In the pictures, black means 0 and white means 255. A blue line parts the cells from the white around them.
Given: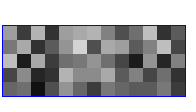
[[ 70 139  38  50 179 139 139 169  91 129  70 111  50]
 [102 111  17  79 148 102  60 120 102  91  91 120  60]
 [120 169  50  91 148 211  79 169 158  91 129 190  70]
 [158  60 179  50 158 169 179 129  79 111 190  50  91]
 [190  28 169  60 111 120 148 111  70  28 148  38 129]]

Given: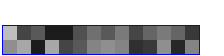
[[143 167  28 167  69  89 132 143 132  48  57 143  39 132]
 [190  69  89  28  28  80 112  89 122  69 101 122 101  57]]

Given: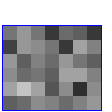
[[ 65 151 140 117  56 162 129]
 [ 95 107 140 129 107 129 151]
 [117 151 117  56 107  95  56]
 [140 107 117  95 162 162 129]
 [151  95 129 107 151 117  95]
 [162 195 162  85 140  46 140]]

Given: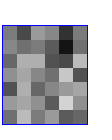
[[ 82 175 103 135 154 166]
 [103 175 175  82  73 187]
 [112 187 123 154  91 103]
 [123  73 154 135  50 123]
 [135 112 123  91  20 112]
 [144 166 135 112 199  82]
 [154 166 144  91 211 144]]

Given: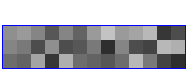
[[109  99 164  55 175 109  99  87 109 184 121  67  46]
 [133 121  77 143  77  87 121  46 133  77  67 184 175]
 [143 154 133  87 133  99 154 195 154 164 184  55  77]]

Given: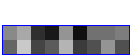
[[101 201  68  91 180  59  80 148  80]
 [137 168  47  25 148  16 113 113 125]]
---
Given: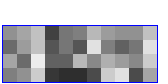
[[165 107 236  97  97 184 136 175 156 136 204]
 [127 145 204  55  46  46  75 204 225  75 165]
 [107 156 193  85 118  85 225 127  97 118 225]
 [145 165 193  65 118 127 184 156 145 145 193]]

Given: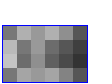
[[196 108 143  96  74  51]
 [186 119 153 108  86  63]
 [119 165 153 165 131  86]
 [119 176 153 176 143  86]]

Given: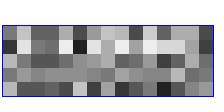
[[184  86  86  98  75 195  63 162  54  86 121  33  86 133 153]
 [184 121  86  86 110 143 153 173  98 110 153  63  98 173 110]
 [121 153 133 143 143 143 133 121 162 143 133 133 184 110 121]
 [121 195  98  98 173  75 153 195 184  75 204  98 173 173  75]
 [ 54 227 121 110 237  33 227 173 237 162 237 215 215 162  63]]

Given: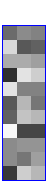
[[247  69  69]
 [217  88  97]
 [139 118 159]
 [227 130 130]
 [107 139 130]
 [139 148 148]
 [171 171 159]
 [ 88 183 118]
 [ 97 195 183]
 [ 57 206 183]
 [ 47 227 206]]

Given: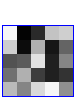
[[246   3  42 195 207]
 [207  12 176  22 100]
 [ 82  91 226  32 133]
 [186 133 217 246 144]
 [112 176  61  32  51]]

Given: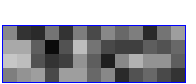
[[136  51  42 116  51 126  73 136 104 126  42 116 158]
 [126 147 158  73 158 158 104 136  42  82 104  73  51]
 [169 169  94  11  82 189 116  73  63  63  94  82 104]
 [198 189  82  51  63 147  94  31 136 178 147 147  94]]

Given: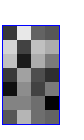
[[192  27 172 122]
 [212  66 192 172]
 [131 131 110   4]
 [ 16 141  66 122]
 [ 57 161  78  47]
 [ 87 181 110  99]
 [ 57 232  99  87]]
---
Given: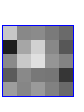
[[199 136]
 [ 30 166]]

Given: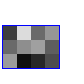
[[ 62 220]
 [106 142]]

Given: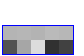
[[180 182]
 [ 82 166]]

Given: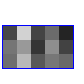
[[ 70 210]
 [117 153]]

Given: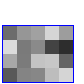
[[108 150]
 [220 122]]

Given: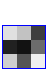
[[224 194]
 [ 33  18]]
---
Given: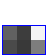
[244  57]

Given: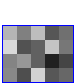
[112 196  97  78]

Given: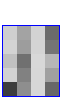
[107 212 112 210]

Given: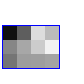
[187 204 157]

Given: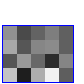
[ 96 139 104  30]

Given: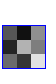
[143 178 107]
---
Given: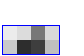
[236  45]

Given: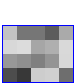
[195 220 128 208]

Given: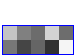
[196  69]

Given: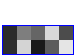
[ 43 212]

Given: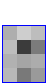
[174  59 172]

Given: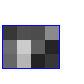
[ 55 203  35]

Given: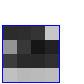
[ 44  56  41 189]

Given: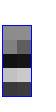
[140  94]

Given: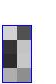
[210 196]
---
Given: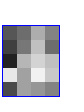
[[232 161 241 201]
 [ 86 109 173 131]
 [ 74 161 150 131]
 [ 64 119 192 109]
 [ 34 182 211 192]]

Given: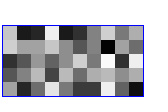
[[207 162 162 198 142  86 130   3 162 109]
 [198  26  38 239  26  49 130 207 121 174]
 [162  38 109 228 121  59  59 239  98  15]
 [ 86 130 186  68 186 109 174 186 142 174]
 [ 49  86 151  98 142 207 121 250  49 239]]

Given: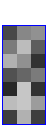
[[188 198 156]
 [177 145  50]
 [123 188  93]
 [ 81 102 123]
 [ 72 135 145]
 [ 62 177  62]
 [ 40 198  50]]

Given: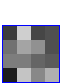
[[125 125 101  91]
 [113 164 145  80]
 [ 60 207  70  80]
 [ 29 196 136 176]]

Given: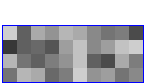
[[206  96 170 147 182 170 137 116 125  75]
 [182 116  96 125 147 194  96  75 170 125]
 [116 182 170 105 125 206 147 158 116 137]
 [ 56  96 105  85 158 194 137 158 194 206]]

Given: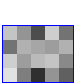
[[225 126  47 148  96]
 [206 157 186 196 137]
 [196 148  77 206 115]
 [115 177 166 157 177]]

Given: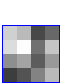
[[220 253 113 197]
 [208 186  72 104]
 [142 163  92 153]
 [ 61  83 131 186]]
